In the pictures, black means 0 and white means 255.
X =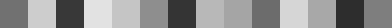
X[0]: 113
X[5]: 142
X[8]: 165
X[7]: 184
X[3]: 226

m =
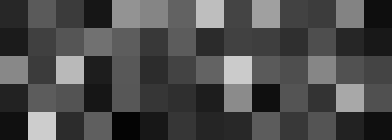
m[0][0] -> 39
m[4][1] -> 205
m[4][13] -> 15
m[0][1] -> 90
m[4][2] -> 44
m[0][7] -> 190
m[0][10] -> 66
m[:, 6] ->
[98, 92, 67, 47, 54]
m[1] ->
[27, 64, 85, 113, 93, 56, 92, 43, 65, 62, 47, 78, 38, 24]
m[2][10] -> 78
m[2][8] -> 203
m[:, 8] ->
[68, 65, 203, 139, 40]
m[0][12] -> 131
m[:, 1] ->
[90, 64, 59, 92, 205]
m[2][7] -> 99
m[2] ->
[136, 59, 185, 29, 88, 44, 67, 99, 203, 90, 78, 134, 81, 68]
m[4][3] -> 95

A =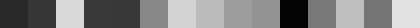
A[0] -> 41
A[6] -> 211
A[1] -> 54
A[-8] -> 187

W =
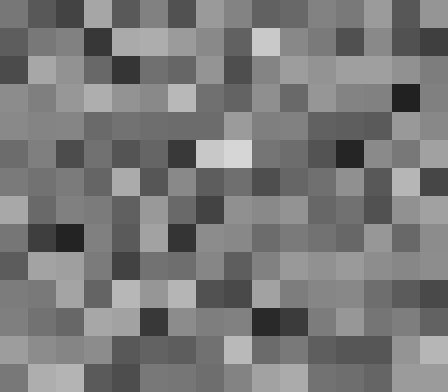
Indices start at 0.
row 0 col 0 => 119
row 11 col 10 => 59
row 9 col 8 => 94
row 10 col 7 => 81
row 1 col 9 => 201
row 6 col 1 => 114
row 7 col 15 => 161
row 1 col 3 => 55
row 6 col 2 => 123
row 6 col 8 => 111
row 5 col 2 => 76
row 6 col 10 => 102
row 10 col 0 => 124
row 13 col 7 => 110
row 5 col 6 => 57
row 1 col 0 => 93
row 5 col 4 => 84
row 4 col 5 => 110
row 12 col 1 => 140
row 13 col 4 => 77
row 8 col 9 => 108
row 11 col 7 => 126
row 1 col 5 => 173
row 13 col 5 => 120
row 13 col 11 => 114
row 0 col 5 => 129
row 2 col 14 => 145
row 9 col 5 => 114
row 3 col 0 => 140
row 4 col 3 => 106
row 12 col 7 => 113
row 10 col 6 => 181
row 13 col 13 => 101
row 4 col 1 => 132
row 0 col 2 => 67
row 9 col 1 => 163

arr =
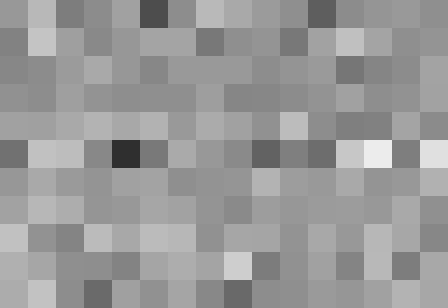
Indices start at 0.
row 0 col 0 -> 152
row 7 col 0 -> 162
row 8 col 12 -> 152
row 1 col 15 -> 148
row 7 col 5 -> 166
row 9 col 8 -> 206
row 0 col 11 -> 94
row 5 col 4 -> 47
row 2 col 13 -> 133
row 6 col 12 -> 169
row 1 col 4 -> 151
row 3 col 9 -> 135
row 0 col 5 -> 77
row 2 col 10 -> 148
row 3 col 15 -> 162
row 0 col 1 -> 184
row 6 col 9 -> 179
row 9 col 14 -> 125
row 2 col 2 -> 155
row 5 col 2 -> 189
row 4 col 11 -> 141
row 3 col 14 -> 146
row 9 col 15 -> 168
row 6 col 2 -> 154
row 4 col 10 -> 188
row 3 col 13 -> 142
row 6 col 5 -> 163
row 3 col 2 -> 159
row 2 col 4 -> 151
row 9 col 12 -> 132
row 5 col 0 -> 113
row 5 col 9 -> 98
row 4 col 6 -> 153
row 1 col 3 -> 137
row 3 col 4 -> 142
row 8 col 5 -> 187

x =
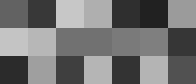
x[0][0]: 98
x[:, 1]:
[56, 183, 159]
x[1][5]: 127
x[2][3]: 181
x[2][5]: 180
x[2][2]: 63

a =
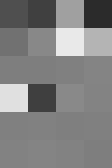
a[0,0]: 79
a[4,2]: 127
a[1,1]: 136
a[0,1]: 64
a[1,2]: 233
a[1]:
[113, 136, 233, 180]
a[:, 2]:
[160, 233, 128, 137, 127, 130]

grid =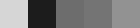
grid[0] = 214
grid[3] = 116
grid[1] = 28

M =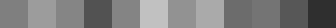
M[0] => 127
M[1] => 156
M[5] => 193

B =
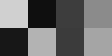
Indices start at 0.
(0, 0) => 208
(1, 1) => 179
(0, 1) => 15

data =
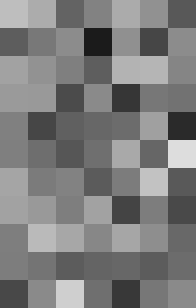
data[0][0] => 190
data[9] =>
[125, 116, 92, 100, 103, 92, 108]
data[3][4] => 54
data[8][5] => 142
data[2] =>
[162, 146, 127, 94, 179, 181, 133]
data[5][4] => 169
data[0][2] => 99
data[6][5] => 194
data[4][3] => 103
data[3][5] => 119
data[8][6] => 104
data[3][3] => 138
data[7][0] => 162
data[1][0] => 93
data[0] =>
[190, 172, 99, 130, 171, 145, 88]
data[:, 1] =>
[172, 120, 146, 153, 70, 110, 123, 153, 186, 116, 138]
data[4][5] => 160
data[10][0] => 72
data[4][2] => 96
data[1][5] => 70
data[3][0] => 154
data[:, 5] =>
[145, 70, 181, 119, 160, 102, 194, 125, 142, 92, 119]
